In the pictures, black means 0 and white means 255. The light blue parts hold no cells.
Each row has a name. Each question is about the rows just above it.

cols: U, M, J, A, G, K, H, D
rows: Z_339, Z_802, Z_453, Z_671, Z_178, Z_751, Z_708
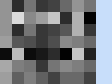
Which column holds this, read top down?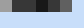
A
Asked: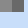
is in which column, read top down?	K
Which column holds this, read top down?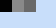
K
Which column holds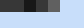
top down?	A
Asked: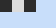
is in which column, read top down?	M

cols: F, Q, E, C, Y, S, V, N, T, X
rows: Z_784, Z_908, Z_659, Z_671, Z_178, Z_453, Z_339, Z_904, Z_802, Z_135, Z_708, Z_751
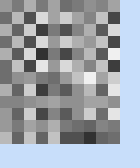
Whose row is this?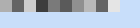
Z_904
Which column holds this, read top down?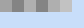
V
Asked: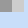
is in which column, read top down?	E
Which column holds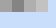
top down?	Y
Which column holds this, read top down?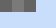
Q
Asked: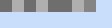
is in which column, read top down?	F

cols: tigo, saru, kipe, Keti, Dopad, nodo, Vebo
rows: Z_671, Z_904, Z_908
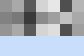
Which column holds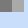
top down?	saru
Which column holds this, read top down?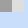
Dopad
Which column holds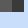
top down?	kipe
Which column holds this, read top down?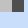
nodo

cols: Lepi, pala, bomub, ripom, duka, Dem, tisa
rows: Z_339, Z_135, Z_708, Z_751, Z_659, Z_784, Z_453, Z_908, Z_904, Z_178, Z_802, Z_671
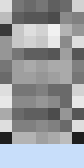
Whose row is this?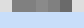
Z_802
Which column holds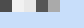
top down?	duka
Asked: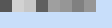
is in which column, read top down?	ripom
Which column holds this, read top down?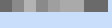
Dem
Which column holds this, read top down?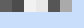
duka
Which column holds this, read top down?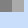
duka
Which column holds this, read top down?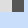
tisa

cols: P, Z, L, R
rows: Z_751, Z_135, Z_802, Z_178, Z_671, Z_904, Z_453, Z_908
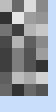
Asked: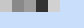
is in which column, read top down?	R
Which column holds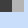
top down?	Z
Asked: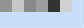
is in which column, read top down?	R
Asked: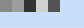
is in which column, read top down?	R
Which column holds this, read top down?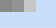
R
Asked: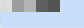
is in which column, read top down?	L
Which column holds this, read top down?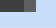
P

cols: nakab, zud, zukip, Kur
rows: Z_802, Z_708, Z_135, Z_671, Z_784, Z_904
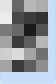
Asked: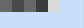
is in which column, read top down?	zud
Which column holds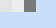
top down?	nakab
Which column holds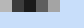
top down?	zukip

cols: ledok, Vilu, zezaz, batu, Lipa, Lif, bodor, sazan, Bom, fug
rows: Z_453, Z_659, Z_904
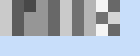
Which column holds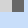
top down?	fug
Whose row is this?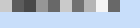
Z_453
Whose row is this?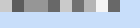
Z_904
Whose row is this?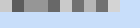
Z_659

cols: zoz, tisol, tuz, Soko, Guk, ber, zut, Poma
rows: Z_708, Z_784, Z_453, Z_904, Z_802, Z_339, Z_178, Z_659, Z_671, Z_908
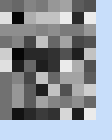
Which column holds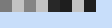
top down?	Soko
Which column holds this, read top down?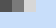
ber
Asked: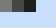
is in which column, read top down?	zut
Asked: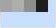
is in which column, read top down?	zut
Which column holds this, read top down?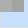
zut
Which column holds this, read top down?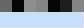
tisol

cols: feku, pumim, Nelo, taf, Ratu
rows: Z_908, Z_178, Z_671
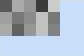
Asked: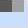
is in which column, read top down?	feku
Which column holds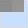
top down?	Nelo

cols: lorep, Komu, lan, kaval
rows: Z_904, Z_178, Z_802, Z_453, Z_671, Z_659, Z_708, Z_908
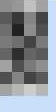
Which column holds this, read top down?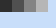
Komu
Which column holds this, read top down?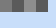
kaval
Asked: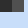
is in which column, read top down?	Komu

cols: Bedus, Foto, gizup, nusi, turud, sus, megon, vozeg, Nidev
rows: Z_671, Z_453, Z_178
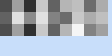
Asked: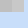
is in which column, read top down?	megon
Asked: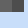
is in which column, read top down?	Bedus
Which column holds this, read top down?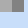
vozeg
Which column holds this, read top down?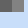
turud

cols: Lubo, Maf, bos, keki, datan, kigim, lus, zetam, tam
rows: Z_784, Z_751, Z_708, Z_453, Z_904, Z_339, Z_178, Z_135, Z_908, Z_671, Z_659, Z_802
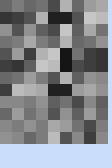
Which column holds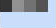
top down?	Lubo
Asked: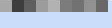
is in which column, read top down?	bos
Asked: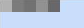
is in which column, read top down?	bos
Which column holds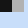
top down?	kigim
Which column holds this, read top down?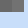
lus
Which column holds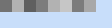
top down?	keki

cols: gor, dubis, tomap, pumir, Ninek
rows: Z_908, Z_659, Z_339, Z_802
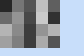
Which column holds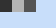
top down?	Ninek
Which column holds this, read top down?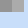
pumir
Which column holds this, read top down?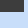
tomap
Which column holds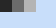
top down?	gor
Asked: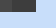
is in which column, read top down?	tomap
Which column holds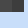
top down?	tomap

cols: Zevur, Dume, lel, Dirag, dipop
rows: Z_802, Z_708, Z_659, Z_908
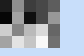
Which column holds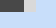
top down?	Dirag
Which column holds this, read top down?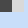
Dirag
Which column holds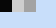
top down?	Zevur
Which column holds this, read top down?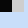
Zevur

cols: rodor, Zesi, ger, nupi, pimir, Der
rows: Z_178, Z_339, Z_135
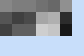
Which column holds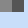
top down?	rodor
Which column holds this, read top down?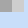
nupi

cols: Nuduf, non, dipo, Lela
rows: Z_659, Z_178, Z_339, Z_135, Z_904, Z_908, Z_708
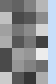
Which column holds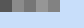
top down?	dipo
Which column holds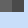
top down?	non

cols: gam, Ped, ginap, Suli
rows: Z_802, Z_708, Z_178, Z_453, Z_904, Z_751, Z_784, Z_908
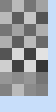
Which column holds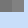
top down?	Suli
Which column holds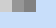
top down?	gam
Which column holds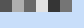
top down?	Suli
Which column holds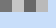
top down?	ginap
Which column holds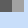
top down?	Ped

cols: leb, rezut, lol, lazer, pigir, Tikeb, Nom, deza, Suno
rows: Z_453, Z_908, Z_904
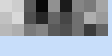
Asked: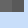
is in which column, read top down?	pigir
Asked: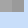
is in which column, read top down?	Suno
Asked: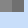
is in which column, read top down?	Nom

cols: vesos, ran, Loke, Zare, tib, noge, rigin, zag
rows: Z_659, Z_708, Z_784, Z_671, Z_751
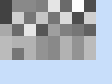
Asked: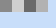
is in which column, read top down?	ran
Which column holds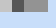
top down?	Zare
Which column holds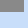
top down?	tib
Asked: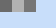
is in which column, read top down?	ran

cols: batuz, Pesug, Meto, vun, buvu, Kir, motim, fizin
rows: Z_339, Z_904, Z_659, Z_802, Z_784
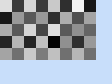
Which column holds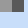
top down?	Pesug
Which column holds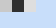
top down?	buvu
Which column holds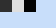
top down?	buvu
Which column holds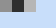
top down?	motim
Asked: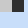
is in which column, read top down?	buvu

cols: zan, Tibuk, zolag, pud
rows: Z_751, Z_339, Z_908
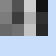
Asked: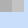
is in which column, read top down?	zolag
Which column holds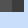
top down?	Tibuk
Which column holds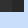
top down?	pud
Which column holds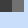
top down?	Tibuk

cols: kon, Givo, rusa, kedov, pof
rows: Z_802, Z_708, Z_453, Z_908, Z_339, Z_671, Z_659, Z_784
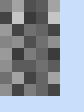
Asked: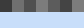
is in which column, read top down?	rusa
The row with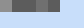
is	Z_671
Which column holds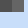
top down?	kedov
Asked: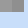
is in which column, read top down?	kon
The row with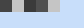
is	Z_708
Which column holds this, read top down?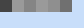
kon

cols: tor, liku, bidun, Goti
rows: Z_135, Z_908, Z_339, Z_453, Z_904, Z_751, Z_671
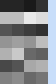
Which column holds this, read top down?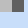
Goti
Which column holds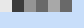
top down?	bidun
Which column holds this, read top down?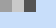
liku
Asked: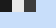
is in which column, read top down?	bidun
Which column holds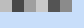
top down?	liku
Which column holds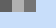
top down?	Goti
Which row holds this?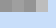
Z_453

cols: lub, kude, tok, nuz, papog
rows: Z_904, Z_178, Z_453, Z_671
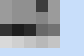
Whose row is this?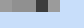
Z_904
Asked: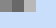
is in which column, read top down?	nuz
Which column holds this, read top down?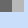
nuz

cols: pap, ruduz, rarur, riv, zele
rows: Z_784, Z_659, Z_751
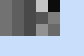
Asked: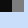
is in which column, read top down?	zele
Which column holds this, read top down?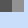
riv

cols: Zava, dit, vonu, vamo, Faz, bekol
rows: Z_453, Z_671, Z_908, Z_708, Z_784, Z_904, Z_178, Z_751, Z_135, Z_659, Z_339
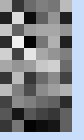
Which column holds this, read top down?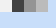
dit
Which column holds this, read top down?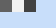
dit
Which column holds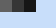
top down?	Faz
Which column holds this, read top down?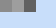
Faz
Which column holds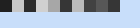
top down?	Zava

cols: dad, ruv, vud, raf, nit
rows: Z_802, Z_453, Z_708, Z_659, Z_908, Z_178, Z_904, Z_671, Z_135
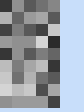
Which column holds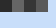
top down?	nit
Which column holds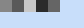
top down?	nit
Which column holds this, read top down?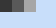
nit
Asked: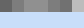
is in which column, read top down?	ruv
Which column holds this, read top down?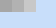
vud
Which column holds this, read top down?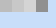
dad

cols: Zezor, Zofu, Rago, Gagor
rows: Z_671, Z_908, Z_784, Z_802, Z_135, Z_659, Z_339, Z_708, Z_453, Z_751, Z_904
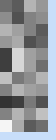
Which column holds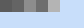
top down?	Gagor
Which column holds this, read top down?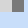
Zofu
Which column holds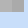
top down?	Zofu
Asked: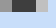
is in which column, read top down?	Zezor

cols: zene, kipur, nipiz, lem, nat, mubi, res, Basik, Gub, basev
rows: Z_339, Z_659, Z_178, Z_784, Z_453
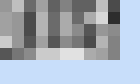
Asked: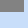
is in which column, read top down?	basev
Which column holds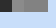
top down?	basev
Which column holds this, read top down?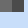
nipiz
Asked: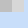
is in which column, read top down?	Gub

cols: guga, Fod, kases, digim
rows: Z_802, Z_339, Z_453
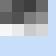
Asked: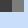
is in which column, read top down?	kases
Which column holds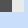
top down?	Fod

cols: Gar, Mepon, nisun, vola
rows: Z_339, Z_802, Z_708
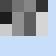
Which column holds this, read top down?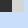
vola
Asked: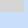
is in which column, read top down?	vola
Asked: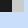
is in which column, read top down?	Gar
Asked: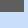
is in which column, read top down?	nisun
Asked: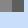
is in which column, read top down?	nisun
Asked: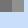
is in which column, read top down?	Mepon

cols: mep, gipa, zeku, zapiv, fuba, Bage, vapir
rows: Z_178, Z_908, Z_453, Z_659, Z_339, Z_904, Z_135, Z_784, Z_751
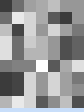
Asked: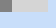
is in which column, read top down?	zeku
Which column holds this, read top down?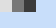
mep
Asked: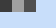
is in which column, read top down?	Bage

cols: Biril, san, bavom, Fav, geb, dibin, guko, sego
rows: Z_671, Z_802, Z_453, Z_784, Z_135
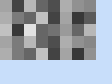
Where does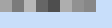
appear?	Z_784
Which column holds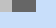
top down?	Fav

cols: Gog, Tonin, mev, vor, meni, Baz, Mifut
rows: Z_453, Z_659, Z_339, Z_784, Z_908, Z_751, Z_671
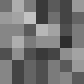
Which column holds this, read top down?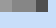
Gog
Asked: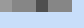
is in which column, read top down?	Gog

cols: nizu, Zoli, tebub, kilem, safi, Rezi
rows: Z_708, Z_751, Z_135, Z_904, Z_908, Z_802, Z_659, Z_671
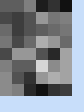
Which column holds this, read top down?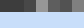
Zoli
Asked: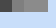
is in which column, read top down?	nizu
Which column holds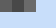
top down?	nizu
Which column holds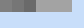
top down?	Rezi
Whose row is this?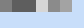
Z_802

